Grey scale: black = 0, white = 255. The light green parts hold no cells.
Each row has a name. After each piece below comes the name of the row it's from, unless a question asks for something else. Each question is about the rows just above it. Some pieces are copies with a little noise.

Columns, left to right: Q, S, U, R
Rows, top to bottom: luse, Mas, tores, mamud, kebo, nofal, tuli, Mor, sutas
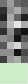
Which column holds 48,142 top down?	Q
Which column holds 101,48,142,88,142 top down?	Q
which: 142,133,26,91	nofal
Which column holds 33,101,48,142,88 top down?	Q

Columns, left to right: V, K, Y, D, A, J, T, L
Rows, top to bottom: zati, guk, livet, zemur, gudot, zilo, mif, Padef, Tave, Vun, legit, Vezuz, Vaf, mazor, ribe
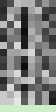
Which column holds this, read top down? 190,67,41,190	V
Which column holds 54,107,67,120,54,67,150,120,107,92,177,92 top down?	L
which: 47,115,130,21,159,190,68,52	zilo
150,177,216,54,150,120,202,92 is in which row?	legit
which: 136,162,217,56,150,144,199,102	legit

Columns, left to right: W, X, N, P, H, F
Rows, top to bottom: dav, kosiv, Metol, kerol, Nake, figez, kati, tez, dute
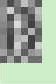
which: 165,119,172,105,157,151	tez
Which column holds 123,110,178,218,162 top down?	N
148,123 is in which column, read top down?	H
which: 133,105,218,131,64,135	kerol
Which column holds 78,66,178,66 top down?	H

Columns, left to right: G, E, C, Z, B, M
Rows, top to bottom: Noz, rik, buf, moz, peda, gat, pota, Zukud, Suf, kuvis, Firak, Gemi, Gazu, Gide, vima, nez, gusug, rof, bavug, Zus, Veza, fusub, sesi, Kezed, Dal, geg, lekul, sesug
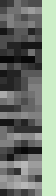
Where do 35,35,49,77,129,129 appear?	Gazu
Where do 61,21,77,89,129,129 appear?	sesi
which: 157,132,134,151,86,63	geg
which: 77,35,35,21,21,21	pota

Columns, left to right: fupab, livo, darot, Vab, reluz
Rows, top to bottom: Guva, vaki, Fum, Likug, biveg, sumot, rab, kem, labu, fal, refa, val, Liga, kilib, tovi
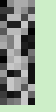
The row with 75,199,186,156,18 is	fal
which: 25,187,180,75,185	Fum

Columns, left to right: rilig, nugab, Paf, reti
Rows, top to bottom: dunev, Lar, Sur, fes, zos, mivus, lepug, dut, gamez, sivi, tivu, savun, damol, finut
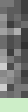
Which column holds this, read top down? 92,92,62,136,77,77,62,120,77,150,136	nugab
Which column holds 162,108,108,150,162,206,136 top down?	rilig
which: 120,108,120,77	finut
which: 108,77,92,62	mivus

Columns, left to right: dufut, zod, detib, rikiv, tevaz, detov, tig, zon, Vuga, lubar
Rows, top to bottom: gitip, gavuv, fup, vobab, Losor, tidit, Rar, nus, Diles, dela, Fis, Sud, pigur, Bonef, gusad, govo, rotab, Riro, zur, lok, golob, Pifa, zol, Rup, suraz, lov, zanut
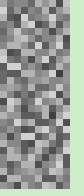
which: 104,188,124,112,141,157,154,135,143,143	Sud
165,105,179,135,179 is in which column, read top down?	tig
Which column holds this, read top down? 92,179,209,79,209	lubar

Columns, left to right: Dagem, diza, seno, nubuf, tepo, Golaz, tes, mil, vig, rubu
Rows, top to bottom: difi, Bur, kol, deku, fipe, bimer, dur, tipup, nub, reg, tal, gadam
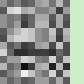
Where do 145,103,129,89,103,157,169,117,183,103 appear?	difi
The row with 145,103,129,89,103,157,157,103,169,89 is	gadam
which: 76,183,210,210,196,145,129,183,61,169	bimer

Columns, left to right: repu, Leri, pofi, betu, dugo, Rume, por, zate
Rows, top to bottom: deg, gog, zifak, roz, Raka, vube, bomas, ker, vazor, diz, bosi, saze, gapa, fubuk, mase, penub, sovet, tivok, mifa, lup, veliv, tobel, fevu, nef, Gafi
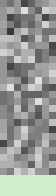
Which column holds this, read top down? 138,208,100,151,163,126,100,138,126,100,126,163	dugo
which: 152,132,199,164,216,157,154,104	Gafi

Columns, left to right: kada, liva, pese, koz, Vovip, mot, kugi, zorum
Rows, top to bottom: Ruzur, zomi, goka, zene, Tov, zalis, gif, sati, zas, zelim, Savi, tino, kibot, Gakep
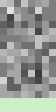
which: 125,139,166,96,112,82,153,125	zelim
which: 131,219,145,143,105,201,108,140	zomi
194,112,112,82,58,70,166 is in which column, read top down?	mot
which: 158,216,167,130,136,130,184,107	zas

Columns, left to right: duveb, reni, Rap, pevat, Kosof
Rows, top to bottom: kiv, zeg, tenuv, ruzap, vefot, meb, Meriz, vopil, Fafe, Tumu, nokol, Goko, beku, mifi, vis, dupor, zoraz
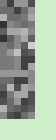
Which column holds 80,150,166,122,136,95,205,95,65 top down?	Kosof
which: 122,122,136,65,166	Tumu
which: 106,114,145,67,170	Tumu

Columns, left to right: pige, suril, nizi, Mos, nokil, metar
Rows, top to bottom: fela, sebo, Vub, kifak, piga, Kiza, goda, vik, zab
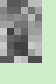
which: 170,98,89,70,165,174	Kiza
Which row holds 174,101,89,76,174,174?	Kiza
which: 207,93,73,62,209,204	goda

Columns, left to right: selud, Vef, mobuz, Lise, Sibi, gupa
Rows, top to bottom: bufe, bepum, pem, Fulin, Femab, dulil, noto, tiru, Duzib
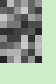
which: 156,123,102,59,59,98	Fulin
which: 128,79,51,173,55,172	dulil
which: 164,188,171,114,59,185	tiru

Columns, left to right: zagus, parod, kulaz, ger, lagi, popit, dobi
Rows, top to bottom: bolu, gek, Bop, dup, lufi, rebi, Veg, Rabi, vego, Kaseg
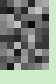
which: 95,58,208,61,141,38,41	Veg
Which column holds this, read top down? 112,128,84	zagus
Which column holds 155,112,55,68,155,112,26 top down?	parod
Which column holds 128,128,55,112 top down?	zagus
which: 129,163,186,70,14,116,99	dup

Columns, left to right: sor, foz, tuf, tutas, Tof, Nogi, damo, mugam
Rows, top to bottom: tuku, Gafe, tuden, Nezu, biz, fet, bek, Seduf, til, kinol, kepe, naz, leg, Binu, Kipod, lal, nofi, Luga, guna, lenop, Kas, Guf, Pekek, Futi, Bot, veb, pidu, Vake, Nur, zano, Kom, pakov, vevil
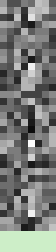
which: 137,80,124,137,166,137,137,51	fet
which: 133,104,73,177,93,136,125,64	biz

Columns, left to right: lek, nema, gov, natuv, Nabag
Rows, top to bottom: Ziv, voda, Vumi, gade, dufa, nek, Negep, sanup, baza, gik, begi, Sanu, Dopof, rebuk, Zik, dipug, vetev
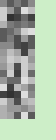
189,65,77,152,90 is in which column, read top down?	gov
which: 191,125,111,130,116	gade
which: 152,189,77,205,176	gik
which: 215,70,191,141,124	Dopof
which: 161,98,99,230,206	Sanu
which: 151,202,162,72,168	sanup
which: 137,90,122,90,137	Ziv

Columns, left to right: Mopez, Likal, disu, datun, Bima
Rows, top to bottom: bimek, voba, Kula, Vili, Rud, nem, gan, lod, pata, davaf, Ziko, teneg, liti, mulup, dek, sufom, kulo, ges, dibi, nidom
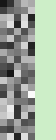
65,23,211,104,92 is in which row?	Ziko
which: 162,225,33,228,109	nidom
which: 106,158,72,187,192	pata
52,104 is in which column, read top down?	Likal

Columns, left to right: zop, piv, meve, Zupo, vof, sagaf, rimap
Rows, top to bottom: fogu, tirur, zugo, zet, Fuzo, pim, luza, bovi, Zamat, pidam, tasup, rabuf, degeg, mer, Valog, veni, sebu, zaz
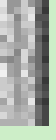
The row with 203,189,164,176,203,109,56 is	rabuf
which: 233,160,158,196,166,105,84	pidam
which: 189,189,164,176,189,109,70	veni
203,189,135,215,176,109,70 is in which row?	bovi
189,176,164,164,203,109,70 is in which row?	luza
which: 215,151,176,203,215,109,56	tirur
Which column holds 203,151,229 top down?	zop

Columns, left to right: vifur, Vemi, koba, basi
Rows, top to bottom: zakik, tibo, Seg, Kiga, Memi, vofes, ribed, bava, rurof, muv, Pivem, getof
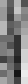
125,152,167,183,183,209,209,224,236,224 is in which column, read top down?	basi
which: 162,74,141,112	Seg
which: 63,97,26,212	rurof
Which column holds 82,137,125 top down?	basi
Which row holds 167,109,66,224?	muv

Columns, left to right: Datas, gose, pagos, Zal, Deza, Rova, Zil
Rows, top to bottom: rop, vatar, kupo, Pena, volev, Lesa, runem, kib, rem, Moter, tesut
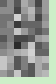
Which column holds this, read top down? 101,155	Zal
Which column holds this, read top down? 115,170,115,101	Zil
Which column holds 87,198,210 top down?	Deza
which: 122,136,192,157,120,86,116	volev
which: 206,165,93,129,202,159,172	rem
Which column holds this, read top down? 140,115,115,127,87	Datas

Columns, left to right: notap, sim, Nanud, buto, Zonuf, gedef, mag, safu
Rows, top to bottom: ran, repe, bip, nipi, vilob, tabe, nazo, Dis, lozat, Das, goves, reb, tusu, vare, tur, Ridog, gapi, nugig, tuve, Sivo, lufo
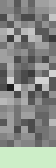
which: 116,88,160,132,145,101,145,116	nipi
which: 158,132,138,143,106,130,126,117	Dis
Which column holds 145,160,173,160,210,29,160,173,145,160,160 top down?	sim

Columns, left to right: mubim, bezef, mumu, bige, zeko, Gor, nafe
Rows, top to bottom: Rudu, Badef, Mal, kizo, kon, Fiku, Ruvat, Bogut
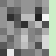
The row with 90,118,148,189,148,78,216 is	Ruvat
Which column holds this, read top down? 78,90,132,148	mumu
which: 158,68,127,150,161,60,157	Badef
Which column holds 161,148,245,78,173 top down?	nafe
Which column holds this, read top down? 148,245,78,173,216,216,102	nafe

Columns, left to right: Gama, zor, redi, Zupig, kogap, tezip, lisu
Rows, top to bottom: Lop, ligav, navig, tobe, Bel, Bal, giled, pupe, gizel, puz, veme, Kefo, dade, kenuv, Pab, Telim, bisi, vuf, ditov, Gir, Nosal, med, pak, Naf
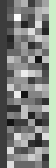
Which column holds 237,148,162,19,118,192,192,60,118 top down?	Zupig
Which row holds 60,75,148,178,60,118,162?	Lop
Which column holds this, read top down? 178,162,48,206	lisu
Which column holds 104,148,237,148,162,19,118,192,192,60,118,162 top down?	Zupig

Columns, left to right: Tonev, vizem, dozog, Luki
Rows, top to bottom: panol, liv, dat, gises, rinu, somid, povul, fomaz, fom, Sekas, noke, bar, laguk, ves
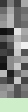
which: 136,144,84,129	laguk
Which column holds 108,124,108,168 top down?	Luki
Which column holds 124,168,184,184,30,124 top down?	vizem
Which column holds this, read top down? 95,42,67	Tonev
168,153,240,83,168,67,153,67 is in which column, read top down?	Luki

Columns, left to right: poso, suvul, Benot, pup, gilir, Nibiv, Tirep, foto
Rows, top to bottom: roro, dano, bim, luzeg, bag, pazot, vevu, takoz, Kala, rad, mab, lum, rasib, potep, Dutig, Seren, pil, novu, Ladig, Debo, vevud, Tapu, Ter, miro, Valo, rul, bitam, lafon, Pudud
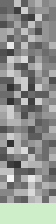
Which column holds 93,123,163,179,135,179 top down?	Benot
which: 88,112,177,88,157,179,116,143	roro
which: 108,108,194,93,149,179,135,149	roro

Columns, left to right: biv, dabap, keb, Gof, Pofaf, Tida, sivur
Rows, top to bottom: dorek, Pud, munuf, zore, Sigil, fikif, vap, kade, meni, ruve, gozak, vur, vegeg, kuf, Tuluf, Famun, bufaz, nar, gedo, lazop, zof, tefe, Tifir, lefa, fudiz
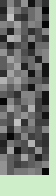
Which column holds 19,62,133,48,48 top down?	sivur
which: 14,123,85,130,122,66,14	Tuluf

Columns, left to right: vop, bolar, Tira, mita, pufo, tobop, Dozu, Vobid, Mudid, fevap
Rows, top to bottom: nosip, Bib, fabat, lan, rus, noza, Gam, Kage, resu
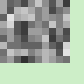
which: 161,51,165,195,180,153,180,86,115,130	Bib
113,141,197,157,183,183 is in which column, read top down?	Dozu
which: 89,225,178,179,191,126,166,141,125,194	fabat
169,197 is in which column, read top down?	pufo

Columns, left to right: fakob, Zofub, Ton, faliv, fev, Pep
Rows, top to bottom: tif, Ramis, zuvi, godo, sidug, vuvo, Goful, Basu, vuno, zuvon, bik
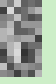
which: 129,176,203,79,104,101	Goful
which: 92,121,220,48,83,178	vuno
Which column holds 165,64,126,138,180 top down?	fakob
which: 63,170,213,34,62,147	Basu
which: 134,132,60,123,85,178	bik

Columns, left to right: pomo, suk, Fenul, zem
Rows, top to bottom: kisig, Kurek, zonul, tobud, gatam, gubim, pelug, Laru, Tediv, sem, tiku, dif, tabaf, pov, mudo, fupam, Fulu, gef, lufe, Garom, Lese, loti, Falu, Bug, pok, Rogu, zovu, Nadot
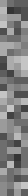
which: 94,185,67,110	Bug
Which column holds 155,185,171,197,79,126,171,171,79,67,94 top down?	pomo
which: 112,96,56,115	Falu

